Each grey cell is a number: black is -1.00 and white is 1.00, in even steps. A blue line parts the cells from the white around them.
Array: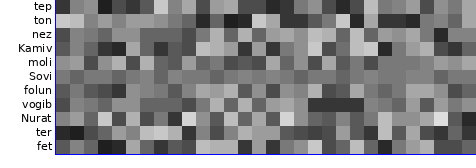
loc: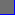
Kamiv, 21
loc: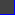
ter, 19

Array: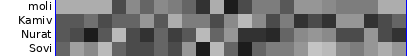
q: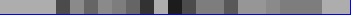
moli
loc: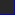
Nurat, 16
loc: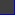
Nurat, 9
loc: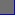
Kamiv, 3
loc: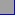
Sovi, 2

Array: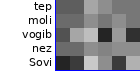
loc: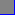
nez, 4
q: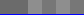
moli
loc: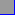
vogib, 5

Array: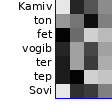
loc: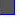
Kamiv, 3
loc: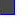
vogib, 3
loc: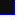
ton, 3

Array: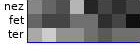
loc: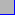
nez, 4
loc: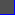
nez, 3
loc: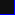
fet, 8

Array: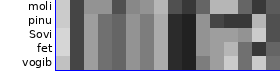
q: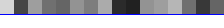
fet
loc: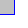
vogib, 1
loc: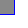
moli, 6

